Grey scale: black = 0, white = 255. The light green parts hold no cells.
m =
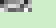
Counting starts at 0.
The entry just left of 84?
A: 191
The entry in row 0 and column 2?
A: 140
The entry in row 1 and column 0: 126
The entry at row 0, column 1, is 114
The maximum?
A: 248
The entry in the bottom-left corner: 234
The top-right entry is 165

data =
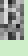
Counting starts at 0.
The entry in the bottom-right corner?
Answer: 81
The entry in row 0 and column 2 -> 35
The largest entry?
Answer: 231
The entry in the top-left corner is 95
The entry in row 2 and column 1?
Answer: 203
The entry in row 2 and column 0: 81
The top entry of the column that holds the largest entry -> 217
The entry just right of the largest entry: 95
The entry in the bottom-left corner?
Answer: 163

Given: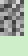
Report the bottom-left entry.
177
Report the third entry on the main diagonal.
162
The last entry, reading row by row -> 92
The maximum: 217
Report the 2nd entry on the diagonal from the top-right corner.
92
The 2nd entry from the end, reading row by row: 204
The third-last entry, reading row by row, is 106
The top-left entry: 204
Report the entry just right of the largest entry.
77
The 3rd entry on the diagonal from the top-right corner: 92
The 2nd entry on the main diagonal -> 64
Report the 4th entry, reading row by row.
135

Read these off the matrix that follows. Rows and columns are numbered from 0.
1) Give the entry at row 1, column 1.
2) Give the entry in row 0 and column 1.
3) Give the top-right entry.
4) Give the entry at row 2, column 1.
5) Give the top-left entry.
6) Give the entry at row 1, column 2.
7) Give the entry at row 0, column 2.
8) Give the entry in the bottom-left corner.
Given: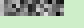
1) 119
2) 88
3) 22
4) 133
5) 192
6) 149
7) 133
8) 192

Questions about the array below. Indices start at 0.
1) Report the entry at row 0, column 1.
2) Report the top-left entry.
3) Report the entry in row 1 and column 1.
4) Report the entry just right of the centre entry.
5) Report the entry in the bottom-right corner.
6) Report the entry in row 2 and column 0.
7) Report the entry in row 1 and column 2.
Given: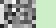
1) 205
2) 86
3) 123
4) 123
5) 60
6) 220
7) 35

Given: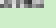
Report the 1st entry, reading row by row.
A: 223
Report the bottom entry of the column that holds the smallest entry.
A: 95
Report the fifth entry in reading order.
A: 123
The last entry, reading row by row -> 107
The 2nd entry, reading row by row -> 123
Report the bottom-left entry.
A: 95
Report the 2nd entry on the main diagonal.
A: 138

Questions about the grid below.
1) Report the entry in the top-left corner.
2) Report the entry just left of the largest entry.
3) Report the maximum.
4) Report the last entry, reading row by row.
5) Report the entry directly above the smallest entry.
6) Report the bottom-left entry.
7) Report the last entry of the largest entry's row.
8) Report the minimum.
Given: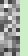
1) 68
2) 179
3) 251
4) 179
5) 153
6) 81
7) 166
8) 53
